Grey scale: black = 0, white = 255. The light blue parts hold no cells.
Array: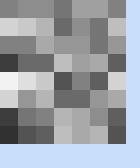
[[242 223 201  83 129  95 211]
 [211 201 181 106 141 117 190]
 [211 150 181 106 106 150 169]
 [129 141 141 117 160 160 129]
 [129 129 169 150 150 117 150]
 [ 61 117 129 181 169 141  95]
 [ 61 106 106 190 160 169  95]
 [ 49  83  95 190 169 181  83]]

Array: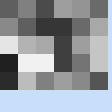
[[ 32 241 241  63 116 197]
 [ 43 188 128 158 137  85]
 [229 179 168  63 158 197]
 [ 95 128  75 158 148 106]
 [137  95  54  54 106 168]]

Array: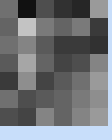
[[100 195 122 100 122  58]
 [ 90 166 100  68  78 132]
 [ 58 142  68  90 112 154]
 [112 132  90  58  58  49]
 [112  78  90 100 122 142]
 [ 78  68 132 100 132 154]
 [112  17  78  49  38 154]]

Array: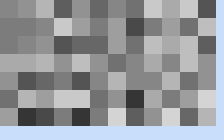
[[113 181 158 201 201 113 146  53 170 124 158 212]
 [170 170 181 146 190 146 113 134 170 134 190 146]
 [134 146 181  94 146 103 134 113 201 170 201  84]
 [124 134 146  84 103 103 158 113 190 170 190  94]
 [124 124 134 201 158 124 158  73 124 158 113 190]
 [146  84 103 124  84 134 181 134 134 181 113 146]
 [158  53  73 124  53 124 212  94 146 212 103 181]]

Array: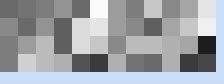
[[125 208 187 176  83  59 176 115 106 176  59  71]
 [125 156 187  95 219 198 137 187 187 176 165  29]
 [106 115 125 147 106 251 156 125 198 137 165 229]
 [137 106 147  95 219 229 156 137  95 165 198 240]]

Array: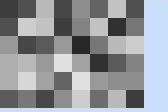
[[174 215 162 100 224 153 142 142]
 [ 80 205 194  61 131 194  49 119]
 [174 185 153 224 162  49  90 131]
 [ 90 119  71 142 205 109 185  61]
 [ 61  80 185  71 142 100 194  80]
 [153  71  90 153  39 119 185 205]]

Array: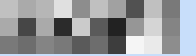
[[192 170 182 224 141 192 161  81 192 121]
 [121 109 132 121  90 109  61 245 234 141]
 [170  70 170  43 203  90  34 150 213 132]]

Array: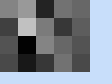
[[ 64 193 123  55  93]
 [132 153  35 114 103]
 [ 73  24  55 114  73]
 [ 83   2 132 103  83]]

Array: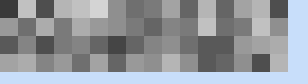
[[ 58 193  78 181 193 212 143 111 122 163 101 181 101 163 181  78]
 [163 172 132 153 111 163 101 153 143 181 143  89 101 143  78 181]
 [ 89 132  78 122 132 101  69 101 132 143 111  89  89 153 163 172]
 [153 111 172 122 172 153 143 122 101 132 122 193 111 122 193 143]]
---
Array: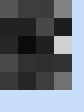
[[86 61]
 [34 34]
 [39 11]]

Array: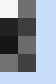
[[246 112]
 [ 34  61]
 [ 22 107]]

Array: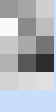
[[151 166]
 [249 138]
 [200 169]]

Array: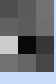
[[ 79  91]
 [ 98  92]
 [204   9]]

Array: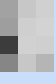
[[162 199]
 [158 207]
 [ 60 209]]

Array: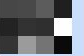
[[ 71  73]
 [ 35  50]
 [ 52 155]]

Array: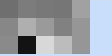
[[111 124]
 [135 175]
 [138  19]]
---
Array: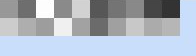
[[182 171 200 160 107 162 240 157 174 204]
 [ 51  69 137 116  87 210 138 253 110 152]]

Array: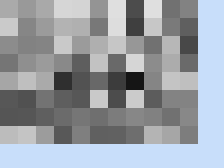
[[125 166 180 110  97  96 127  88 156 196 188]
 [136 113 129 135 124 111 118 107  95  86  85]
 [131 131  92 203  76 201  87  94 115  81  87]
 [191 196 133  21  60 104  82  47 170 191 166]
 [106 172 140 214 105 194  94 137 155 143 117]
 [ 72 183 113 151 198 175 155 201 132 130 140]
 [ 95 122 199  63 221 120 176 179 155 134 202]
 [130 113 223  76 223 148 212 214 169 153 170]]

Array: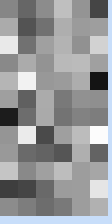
[[177 157 121 109 125 140]
 [229 157 156 105  69  62]
 [166 157 189 160 137 197]
 [ 99 175  85  99 106 153]
 [252 188 159  74 235 149]
 [125 130 115 170 109  28]
 [143 145 121 171  96 159]
 [ 20 173 155 152 242 181]
 [160 187 185 147 171 137]
 [210 145 179 160 113 233]
 [158 155 174 113  83 171]
 [ 69 148 191 140 102 134]]

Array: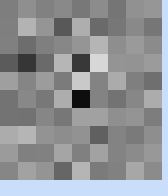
[[139 167 129 123 181 102 148 162 134]
 [152 139 131 162 128 165 129 128 155]
 [142 122 131  96 146 141 147 181 172]
 [125 148 143 161 161 119 134 114 115]
 [172 135 115 131  14 173 120 136 115]
 [111 127 171 131 201 123 156 133 159]
 [155 147 148 215  56 182 106  54  91]
 [139 154 142 181 149 135 127 109 128]
 [118 137 119 106 174  88 149 179 127]
 [150 145 117 140 120 137 129 143 126]]

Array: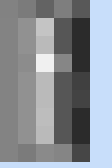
[[ 70 133 138 123 131]
 [ 43  86 186 145 131]
 [ 43  86 189 145 131]
 [ 67  86 186 145 131]
 [ 64  86 186 145 131]
 [ 43 134 240 140 131]
 [ 43  86 186 145 131]
 [ 43  86 196 145 131]
 [ 88 126  99 123 130]]

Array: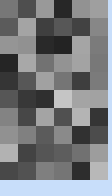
[[184  45 117 127  82  72]
 [157 113  93  85  67 178]
 [ 76  49 138  91 128 145]
 [ 53 180  80 164  71 131]
 [162 164 197  47  56  86]
 [123  62 117 161  87  53]
 [120 163 147 114 168  37]
 [123 165  35  41 145 149]
 [135  66  87  63 164  91]
 [159 146  39 153  78 119]]

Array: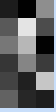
[[ 29  39  98]
 [198  32  67]
 [ 59 133  54]
 [  2 183 119]
 [ 76 228  89]
 [142   1  28]]

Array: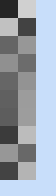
[[180  67]
 [104 151]
 [188  59]
 [157  93]
 [156  96]
 [147 102]
 [108 144]
 [151 101]
 [ 66 193]
 [208  37]]

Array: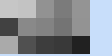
[[ 33  57  61  80 170]
 [147 116 131 137  65]
 [148 123 146 195 198]]
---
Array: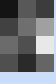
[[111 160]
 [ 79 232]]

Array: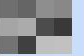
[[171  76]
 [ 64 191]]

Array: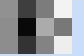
[[  9 171]
 [ 51 131]]

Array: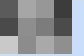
[[142 124]
 [140 169]]

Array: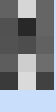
[[ 40 101]
 [ 77  97]]

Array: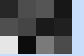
[[ 69  26]
 [ 12 122]]

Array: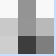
[[149 185]
 [ 61 126]]

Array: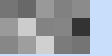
[[204 131]
 [158 208]]

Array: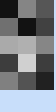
[[ 18  65]
 [176 134]]
